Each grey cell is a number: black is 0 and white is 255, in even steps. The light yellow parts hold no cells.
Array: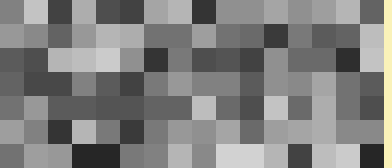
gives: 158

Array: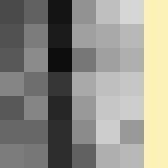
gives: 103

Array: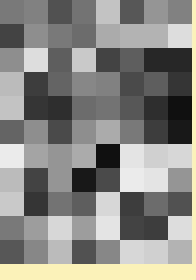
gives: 121

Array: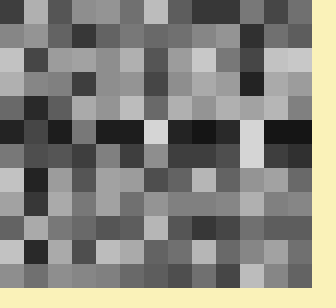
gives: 194

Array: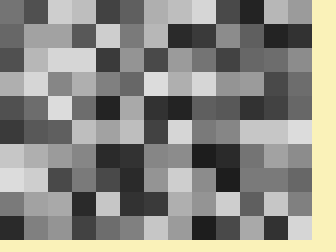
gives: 122

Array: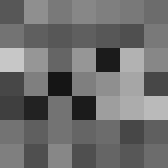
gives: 115

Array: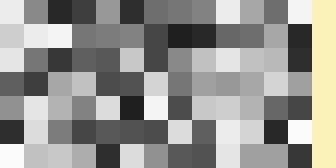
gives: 46

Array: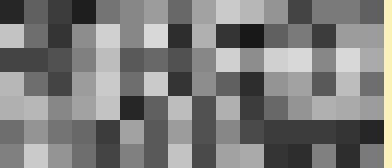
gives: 110

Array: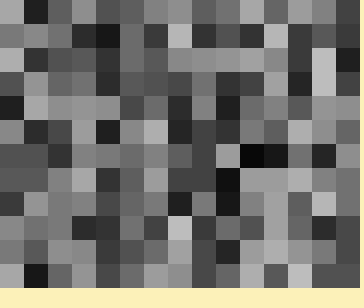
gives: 121
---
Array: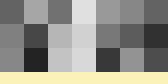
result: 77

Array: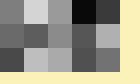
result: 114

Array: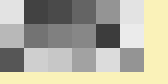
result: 148

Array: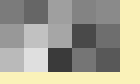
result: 88

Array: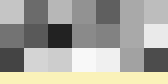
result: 76

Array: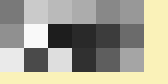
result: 165

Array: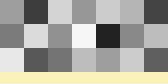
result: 95
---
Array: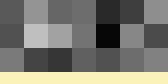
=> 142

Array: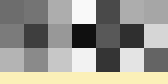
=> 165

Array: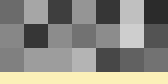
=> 42

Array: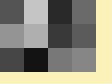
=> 106

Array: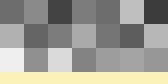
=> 60

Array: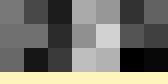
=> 98

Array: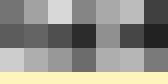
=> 65

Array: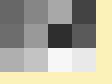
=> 67

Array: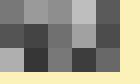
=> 90

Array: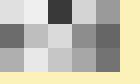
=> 154
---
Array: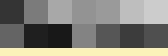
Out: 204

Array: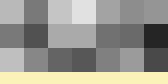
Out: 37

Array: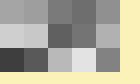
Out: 177

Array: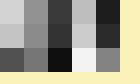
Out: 43

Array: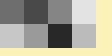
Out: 227

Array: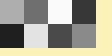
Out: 55

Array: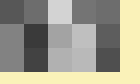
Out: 93

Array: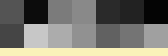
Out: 4

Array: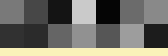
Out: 137
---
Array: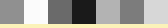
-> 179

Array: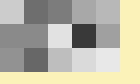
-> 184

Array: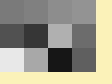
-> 81

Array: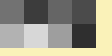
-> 178

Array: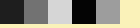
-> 157

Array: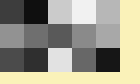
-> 183
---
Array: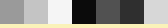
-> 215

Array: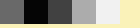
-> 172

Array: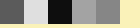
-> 163

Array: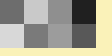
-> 201

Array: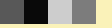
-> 124

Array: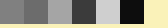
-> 165

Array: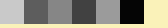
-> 155
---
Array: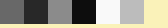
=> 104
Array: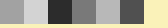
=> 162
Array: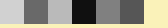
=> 209
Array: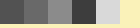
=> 82
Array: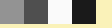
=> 147
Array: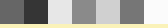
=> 102
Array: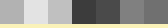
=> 178
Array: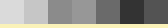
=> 218
